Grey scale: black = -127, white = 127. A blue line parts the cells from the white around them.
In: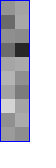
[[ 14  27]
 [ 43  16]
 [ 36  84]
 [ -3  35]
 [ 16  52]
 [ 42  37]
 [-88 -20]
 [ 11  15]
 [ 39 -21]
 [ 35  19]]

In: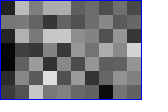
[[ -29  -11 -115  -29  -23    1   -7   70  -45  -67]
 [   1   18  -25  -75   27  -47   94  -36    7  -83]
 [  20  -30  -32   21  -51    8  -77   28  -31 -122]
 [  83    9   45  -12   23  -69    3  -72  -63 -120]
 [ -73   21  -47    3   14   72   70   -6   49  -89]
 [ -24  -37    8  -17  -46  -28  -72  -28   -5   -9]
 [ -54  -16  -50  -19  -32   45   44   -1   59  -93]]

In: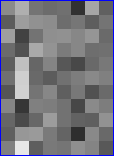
[[-39   4  15 -10  -6 -33 103   0]
 [-22   9 -81 -27  -5  26  23 -32]
 [ 18 -32 -29 -13  28 -24 -53 -25]
 [ -2  10 -56 -13  -2   0 -73   5]
 [-21 -46  -7 -32   7 -11  81 -42]
 [  0   9  -2 -14 -35 -22  79 -15]
 [ -7 -22 -55 -40   4 -25  64 -33]
 [-15 -17   7  -4  19  41 -46 -20]
 [-21  21   7  17  15 -12 -61  31]
 [-11 -33  -9 -18  13  17  29 -35]
 [-31  38 -78 -15 -19 -11  47  11]]

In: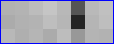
[[ 50  52  24  61  43  53  47  56]
 [ 62  53 -91  54  62  51  49  43]
 [ 64  57 -42  56  69  60  51  49]]

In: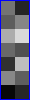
[[ -88 -119]
 [ -32    8]
 [  62  -78]
 [ -46  -22]
 [  89   44]
 [   6  -34]
 [ -90  -11]]

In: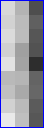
[[-40  63 105]
 [-36  58  81]
 [-24  41  64]
 [-27  53  57]
 [-82  35  98]
 [-45  32  81]
 [-41  60  91]
 [-31  59  82]
 [-49  51  88]]
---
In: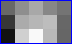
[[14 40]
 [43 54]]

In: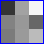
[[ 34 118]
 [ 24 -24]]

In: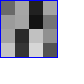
[[  38  -94]
 [  36 -108]]

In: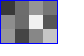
[[-18  21]
 [-19 113]]

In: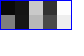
[[-107   73]
 [-105   56]]

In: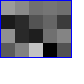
[[  9 -15]
 [-85 -44]]

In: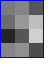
[[  5 -41]
 [ 24  62]]

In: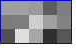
[[32 26]
 [-2 78]]
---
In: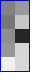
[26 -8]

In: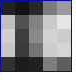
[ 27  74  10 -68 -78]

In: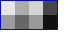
[-56  25]

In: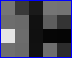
[ -12  -33 -111  -21]

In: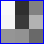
[  1 -69  21]

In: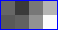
[52 18]

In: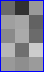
[25 38 10]

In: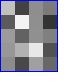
[ -4  15 -29  23]

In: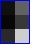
[ -30 -120]
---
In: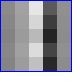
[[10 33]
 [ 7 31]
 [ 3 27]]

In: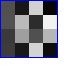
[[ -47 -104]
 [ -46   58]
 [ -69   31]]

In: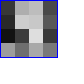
[[ -71   46]
 [ -86   77]
 [-109  -67]]

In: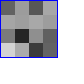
[[-29  28]
 [ 37  30]
 [ -4 -90]]

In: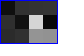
[[-112  -78]
 [ -80 -110]
 [ -84  -79]]

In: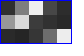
[[-79  -1]
 [ 24  89]
 [-85 -90]]

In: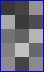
[[-72 -60]
 [ 41 -69]
 [-12 -28]]

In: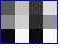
[[ -39   63]
 [   9   79]
 [-116  119]]

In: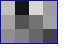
[[  63 -106]
 [  35  -43]
 [  15    1]]
